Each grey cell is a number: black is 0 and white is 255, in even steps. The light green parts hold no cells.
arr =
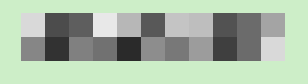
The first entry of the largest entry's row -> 217
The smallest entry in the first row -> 76
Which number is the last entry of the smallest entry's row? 217
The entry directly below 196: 120
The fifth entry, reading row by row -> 183
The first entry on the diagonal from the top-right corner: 164

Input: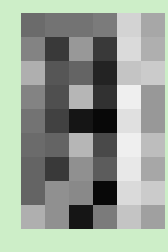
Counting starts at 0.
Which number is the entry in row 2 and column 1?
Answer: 86
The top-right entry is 167
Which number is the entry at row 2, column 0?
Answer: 175
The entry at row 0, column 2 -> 115
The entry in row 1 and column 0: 131
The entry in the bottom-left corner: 175
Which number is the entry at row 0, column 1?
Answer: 115
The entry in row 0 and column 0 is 107
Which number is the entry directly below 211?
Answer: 218
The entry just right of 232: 167
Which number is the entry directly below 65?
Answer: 100

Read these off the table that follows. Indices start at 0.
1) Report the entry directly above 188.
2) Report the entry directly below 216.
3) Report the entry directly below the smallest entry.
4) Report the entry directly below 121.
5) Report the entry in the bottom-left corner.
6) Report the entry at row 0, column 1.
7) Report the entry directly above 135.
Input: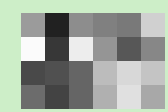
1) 149
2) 224
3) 55
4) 87
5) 108
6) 33
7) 208

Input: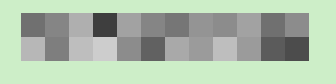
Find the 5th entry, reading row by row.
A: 162
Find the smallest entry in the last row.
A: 76
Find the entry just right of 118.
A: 148
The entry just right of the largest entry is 140
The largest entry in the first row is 175
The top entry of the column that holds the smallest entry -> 62
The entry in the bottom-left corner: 183

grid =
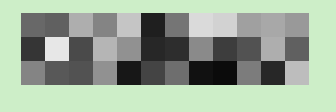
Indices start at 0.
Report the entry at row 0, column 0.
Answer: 104
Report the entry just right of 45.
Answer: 138
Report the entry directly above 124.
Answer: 82
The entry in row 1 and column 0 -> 53
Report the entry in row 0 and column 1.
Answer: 96
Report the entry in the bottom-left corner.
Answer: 132
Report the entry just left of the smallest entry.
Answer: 17
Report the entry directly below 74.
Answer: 82
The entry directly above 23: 145
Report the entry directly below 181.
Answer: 145
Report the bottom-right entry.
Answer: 189

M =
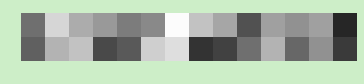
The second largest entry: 222
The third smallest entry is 58
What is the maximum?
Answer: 252
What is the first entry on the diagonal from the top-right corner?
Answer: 38
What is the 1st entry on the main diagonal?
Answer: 111
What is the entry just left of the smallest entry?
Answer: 160

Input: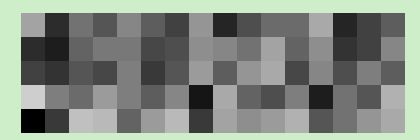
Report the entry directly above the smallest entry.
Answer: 206
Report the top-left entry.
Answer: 163
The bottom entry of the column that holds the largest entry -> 0
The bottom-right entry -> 169
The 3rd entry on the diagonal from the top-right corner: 78
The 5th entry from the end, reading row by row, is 177
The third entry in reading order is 114
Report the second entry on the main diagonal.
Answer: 29
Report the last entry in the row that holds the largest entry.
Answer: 177
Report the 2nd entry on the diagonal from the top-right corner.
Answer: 65
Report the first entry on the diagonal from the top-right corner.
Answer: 93
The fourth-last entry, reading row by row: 85
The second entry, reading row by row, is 44
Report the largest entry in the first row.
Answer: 169

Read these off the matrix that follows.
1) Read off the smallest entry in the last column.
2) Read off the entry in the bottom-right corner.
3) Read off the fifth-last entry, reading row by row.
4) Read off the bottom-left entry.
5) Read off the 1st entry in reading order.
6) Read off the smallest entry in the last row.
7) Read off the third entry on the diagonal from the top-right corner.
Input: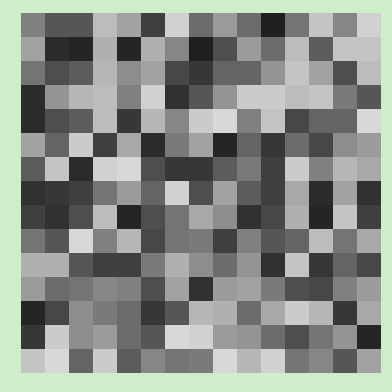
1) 37
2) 162
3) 209
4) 196
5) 128
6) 86
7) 162

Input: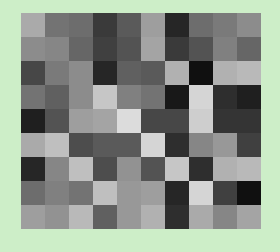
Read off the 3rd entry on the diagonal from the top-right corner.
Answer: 16
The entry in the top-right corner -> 140
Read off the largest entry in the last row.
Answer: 185
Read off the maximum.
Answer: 220
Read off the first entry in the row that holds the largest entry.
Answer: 31
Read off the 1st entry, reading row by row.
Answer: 170
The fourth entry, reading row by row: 58
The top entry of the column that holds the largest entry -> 90
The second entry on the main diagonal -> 134
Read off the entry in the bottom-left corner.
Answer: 158
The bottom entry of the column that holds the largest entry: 152
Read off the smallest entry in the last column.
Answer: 16
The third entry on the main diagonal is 140
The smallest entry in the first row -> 38
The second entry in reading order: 115
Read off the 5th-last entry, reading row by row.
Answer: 177
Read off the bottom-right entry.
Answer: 164
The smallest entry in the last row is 46
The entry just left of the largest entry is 164
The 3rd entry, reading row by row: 109

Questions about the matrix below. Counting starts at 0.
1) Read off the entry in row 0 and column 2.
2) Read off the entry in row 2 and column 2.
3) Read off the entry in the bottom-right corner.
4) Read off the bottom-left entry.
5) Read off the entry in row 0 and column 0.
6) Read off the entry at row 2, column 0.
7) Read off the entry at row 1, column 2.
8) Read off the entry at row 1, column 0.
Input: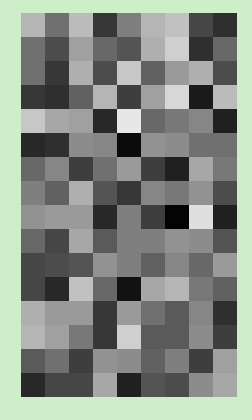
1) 187
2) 175
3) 167
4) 40
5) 181
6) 112
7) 160
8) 112
